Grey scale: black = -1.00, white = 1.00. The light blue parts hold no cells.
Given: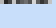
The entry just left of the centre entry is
-0.26
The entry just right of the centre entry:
-0.36

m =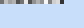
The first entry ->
-0.10
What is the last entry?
-0.59
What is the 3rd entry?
0.27
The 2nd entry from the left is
0.52

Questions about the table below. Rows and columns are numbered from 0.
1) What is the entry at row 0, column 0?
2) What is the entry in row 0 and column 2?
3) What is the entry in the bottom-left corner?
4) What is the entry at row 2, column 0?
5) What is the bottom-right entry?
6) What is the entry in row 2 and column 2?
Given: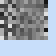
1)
0.62
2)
-0.47
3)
0.75
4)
0.25
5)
0.12
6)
0.49
